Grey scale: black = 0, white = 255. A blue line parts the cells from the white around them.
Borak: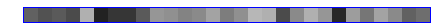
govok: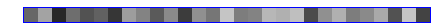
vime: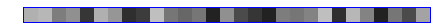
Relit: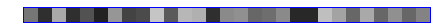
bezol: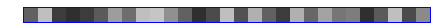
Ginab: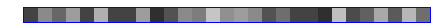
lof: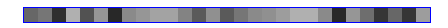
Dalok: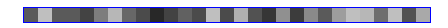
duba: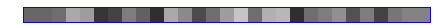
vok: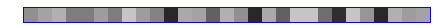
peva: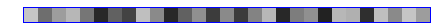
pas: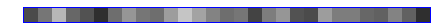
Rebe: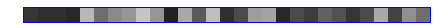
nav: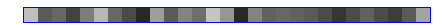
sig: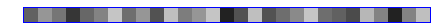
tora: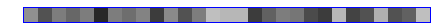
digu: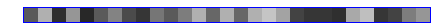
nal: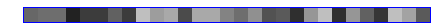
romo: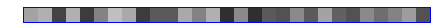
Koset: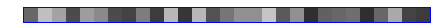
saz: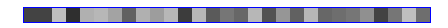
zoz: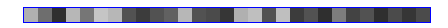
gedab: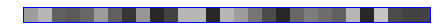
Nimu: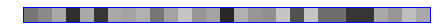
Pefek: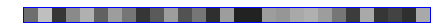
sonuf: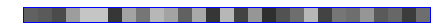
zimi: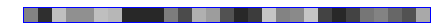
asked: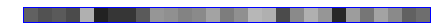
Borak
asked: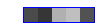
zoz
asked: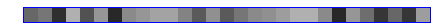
lof
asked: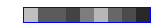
Dalok

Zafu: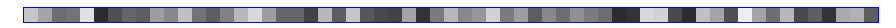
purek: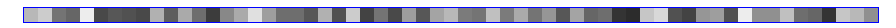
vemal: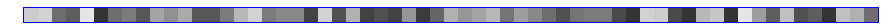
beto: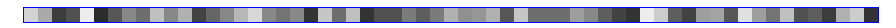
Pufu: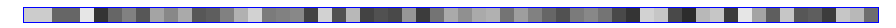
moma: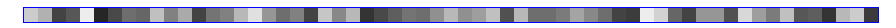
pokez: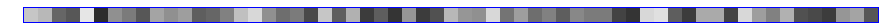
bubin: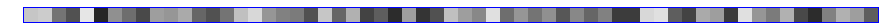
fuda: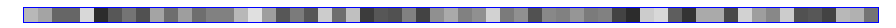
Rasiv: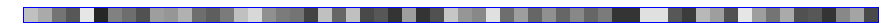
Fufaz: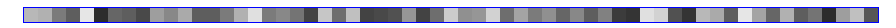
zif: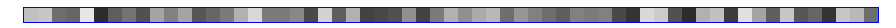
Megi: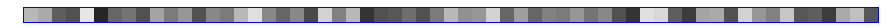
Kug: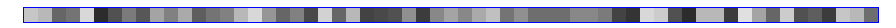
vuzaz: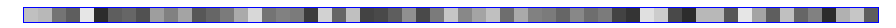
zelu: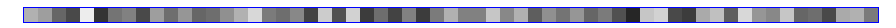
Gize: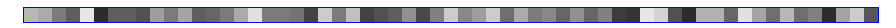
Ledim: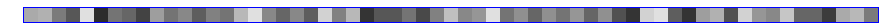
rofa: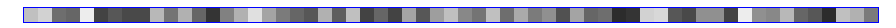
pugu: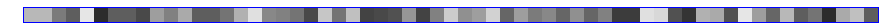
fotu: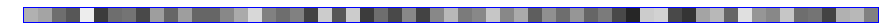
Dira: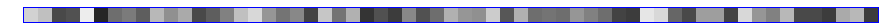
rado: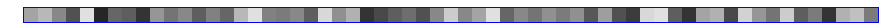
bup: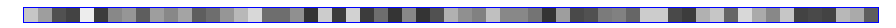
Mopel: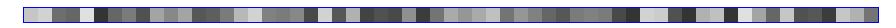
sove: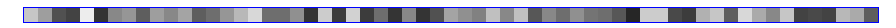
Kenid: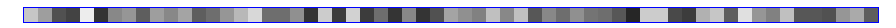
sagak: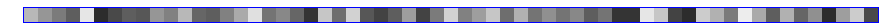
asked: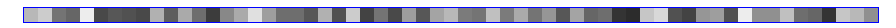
purek
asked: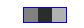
vuzaz
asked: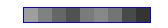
Pufu
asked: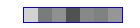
fuda

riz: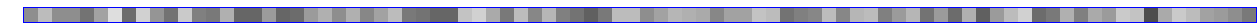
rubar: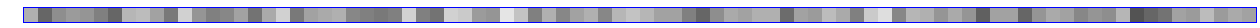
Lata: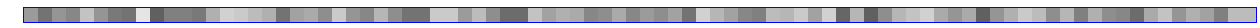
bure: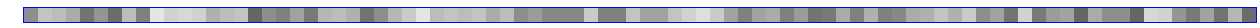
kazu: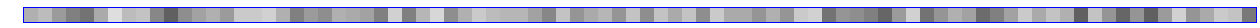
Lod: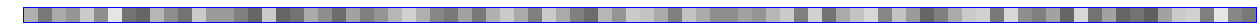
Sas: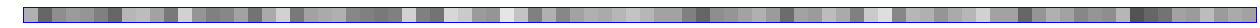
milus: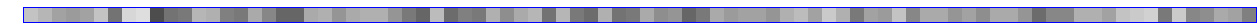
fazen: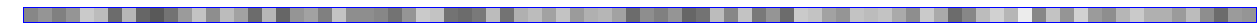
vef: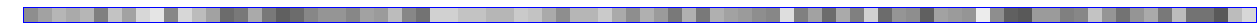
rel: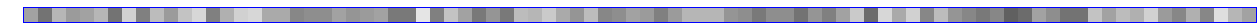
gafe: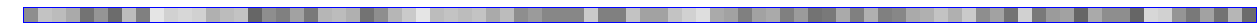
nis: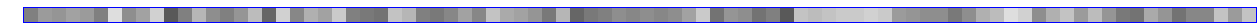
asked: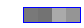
nis
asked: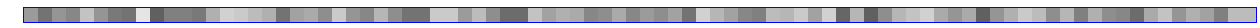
Lata

